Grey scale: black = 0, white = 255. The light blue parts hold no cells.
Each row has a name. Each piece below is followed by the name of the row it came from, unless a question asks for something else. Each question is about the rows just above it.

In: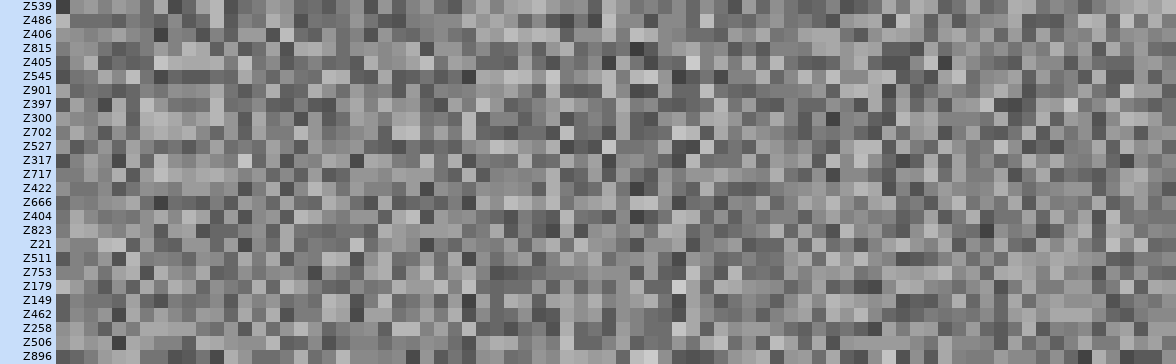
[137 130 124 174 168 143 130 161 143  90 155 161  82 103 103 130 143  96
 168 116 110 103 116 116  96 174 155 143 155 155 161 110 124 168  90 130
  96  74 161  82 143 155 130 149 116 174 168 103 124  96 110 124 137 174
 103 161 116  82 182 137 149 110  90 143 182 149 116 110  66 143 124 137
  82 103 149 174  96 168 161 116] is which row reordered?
Z823
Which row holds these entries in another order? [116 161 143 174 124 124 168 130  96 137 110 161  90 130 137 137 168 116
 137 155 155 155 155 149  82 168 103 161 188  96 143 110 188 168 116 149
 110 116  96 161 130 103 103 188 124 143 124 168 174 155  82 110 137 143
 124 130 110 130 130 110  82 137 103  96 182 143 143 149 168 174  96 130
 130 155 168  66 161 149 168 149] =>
Z506
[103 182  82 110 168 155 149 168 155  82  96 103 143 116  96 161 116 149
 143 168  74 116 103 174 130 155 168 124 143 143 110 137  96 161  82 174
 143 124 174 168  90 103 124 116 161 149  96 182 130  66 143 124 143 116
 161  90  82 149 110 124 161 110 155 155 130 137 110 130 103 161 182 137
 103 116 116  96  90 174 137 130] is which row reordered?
Z149
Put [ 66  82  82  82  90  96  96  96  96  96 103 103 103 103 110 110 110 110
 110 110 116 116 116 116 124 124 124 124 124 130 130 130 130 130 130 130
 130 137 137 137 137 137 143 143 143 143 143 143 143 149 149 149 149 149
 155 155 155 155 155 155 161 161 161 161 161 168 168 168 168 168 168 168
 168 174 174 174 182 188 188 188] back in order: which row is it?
Z406
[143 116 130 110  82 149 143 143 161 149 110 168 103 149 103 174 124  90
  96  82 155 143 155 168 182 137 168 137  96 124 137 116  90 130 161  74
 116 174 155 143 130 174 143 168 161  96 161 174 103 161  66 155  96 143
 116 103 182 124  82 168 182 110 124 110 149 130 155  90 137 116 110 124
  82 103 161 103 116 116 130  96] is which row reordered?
Z149
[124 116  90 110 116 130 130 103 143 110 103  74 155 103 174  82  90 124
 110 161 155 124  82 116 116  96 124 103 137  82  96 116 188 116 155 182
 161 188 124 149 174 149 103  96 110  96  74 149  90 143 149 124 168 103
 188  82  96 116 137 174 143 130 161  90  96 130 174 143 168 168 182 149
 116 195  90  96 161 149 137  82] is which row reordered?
Z527

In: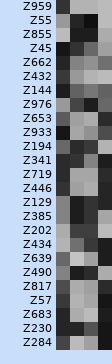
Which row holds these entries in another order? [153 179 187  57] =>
Z432
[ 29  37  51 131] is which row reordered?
Z129
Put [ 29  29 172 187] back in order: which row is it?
Z855

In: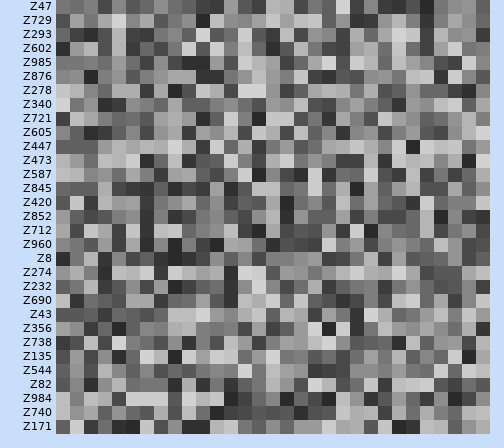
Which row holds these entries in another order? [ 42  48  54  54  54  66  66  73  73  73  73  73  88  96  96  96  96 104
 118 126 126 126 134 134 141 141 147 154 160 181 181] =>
Z852
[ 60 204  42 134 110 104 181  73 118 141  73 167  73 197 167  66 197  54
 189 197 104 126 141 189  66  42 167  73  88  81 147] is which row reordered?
Z712
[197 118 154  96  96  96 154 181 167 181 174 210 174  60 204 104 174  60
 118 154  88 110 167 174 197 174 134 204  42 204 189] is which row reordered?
Z447
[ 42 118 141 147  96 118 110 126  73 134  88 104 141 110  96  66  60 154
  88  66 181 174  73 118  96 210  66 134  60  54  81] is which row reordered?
Z47

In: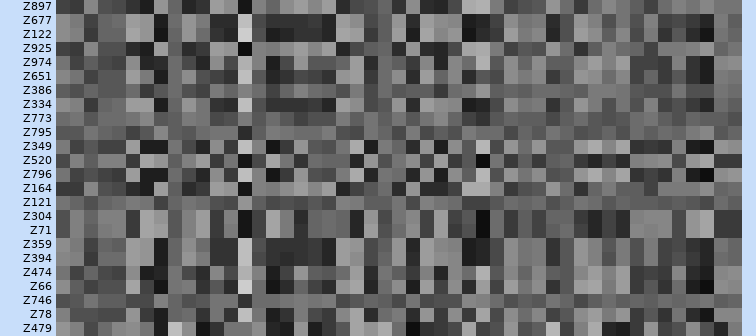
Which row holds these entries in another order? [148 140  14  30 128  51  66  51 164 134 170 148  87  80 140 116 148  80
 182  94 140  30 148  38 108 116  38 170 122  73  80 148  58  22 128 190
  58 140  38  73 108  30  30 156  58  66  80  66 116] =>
Z796
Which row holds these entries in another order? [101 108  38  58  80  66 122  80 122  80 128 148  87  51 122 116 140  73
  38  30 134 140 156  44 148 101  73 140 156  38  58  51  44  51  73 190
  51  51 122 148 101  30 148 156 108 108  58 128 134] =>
Z394
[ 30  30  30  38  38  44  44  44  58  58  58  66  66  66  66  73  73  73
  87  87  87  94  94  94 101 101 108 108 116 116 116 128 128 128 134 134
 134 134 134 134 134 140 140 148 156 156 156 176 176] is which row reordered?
Z474

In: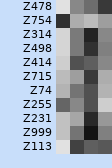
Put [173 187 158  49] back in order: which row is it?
Z754
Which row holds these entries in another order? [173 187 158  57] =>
Z715
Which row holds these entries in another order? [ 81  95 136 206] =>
Z414
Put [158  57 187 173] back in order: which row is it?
Z715

